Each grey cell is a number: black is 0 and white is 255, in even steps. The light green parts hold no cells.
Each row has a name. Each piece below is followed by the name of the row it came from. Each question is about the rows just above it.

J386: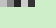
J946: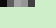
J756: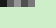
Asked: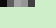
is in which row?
J946
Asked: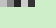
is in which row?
J386

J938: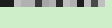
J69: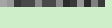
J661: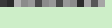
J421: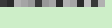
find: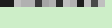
J938
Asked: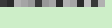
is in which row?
J421

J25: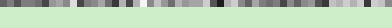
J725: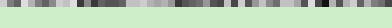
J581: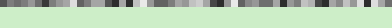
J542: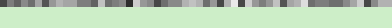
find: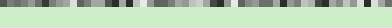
J581
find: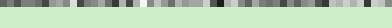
J25
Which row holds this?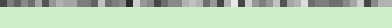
J542
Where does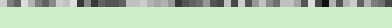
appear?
J725

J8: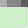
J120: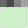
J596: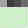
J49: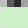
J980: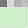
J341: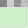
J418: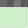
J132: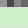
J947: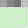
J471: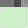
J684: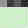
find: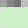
J947
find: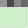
J132
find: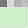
J980
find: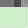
J471

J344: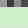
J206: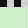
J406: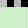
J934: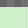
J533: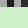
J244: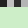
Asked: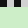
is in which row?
J206
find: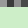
J344
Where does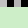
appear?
J406
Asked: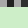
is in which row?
J533

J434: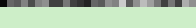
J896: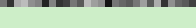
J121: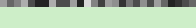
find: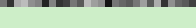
J896
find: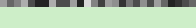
J121

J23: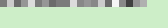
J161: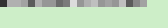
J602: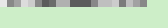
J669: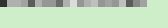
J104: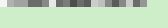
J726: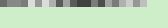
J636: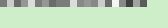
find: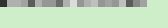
J669
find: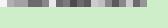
J104
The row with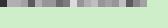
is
J161
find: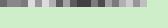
J726

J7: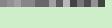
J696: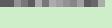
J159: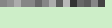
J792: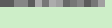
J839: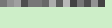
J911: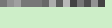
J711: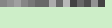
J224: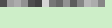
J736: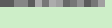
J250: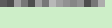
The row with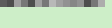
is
J250
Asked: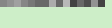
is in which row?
J711
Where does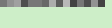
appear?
J839
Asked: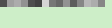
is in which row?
J224

